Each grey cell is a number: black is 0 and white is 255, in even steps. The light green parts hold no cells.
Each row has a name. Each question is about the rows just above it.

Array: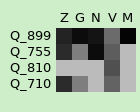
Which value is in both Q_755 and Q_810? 187
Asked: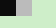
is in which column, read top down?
N
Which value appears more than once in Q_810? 187
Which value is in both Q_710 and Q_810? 187
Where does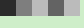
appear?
Q_710
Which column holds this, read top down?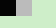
M
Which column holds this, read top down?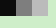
G

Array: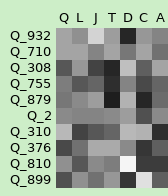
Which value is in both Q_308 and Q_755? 87
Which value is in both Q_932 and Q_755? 132
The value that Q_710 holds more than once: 164
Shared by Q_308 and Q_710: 164
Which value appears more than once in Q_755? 101

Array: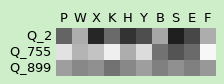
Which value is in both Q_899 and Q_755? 114
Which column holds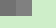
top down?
B

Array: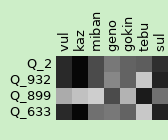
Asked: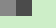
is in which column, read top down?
geno
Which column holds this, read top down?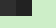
sul
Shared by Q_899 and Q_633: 112

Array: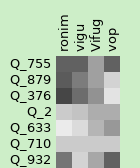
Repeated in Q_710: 203
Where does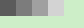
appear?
Q_879
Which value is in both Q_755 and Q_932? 97
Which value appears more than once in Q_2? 173
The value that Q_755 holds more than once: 97
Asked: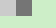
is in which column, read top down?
ronim

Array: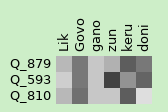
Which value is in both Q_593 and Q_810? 199
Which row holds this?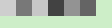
Q_593
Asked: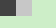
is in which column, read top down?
zun

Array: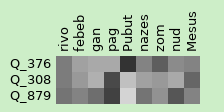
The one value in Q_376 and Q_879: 131
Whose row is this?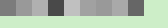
Q_308

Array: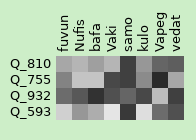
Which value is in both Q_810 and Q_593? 151
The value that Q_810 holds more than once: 181

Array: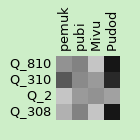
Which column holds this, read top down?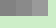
pubi
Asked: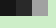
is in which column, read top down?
Pudod
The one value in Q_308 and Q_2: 197
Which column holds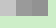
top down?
Mivu
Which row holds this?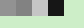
Q_810
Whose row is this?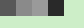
Q_310
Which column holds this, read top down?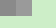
pubi

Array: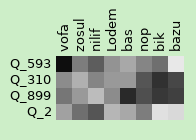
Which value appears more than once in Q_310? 153
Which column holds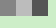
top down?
nilif
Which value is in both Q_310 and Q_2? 85
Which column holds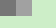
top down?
vofa
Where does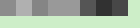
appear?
Q_310

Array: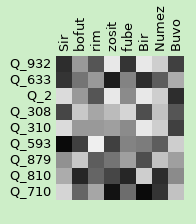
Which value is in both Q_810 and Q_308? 70
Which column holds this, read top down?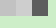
Numez
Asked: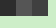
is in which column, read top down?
Buvo
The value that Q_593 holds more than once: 64
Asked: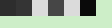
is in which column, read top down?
Sir
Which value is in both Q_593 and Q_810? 206
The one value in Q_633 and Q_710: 52

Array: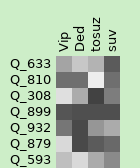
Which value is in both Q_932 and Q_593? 171
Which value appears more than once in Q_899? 79
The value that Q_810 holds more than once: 111
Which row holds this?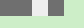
Q_810
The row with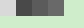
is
Q_879
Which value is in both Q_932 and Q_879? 73
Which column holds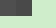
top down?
Ded

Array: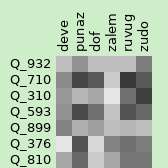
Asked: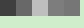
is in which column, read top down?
zudo
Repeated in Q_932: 189
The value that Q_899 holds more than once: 189
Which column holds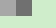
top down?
dof

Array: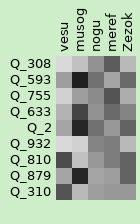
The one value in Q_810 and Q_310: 152
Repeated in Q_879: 165
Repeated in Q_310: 152
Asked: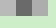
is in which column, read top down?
Zezok
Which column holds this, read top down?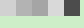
vesu
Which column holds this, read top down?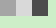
vesu

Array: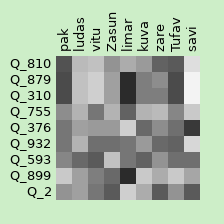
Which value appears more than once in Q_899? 201
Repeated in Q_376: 154
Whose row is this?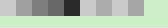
Q_899
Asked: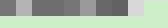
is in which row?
Q_932

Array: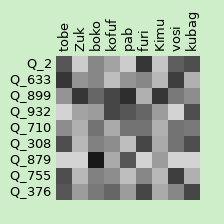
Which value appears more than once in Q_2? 204
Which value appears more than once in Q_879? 211
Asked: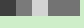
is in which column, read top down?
vosi
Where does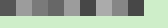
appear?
Q_376

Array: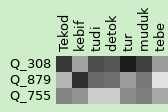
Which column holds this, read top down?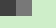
muduk
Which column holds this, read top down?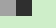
kebif
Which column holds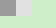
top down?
tebe
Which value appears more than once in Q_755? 204

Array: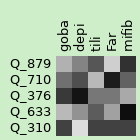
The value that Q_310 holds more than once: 65
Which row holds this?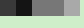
Q_376
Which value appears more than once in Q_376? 119

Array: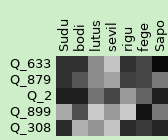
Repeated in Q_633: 49
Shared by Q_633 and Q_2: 70
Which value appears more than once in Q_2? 30
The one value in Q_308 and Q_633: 196
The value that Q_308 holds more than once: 42

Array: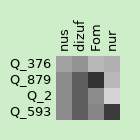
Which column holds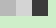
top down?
nur
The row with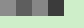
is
Q_593
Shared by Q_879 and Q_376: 184

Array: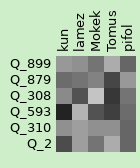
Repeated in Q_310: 144
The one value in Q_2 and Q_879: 116
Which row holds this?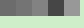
Q_879
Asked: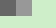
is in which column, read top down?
pifol
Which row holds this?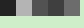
Q_593

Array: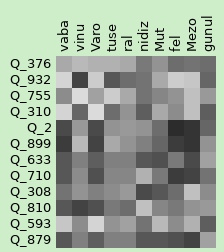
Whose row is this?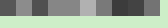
Q_710
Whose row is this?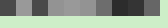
Q_2

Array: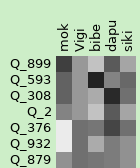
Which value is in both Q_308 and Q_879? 112
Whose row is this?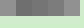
Q_879
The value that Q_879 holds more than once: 145

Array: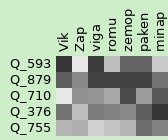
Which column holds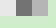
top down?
Vik
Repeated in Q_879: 67
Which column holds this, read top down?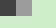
paken

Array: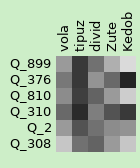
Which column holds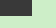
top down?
tipuz
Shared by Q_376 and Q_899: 57
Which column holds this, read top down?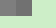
divid
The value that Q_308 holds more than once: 198
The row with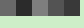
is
Q_310

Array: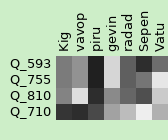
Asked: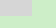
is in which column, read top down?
gevin
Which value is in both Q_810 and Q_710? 45

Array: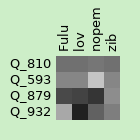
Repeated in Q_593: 134
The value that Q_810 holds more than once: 112
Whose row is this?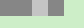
Q_593

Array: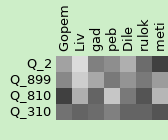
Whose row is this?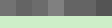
Q_310
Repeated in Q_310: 100
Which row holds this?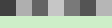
Q_810

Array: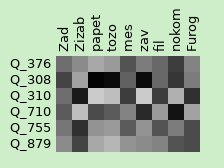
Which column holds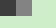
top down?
mes
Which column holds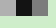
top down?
nokom

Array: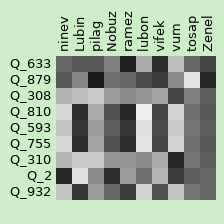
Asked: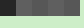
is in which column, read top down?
Zenel
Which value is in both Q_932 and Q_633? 103
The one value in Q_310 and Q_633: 171

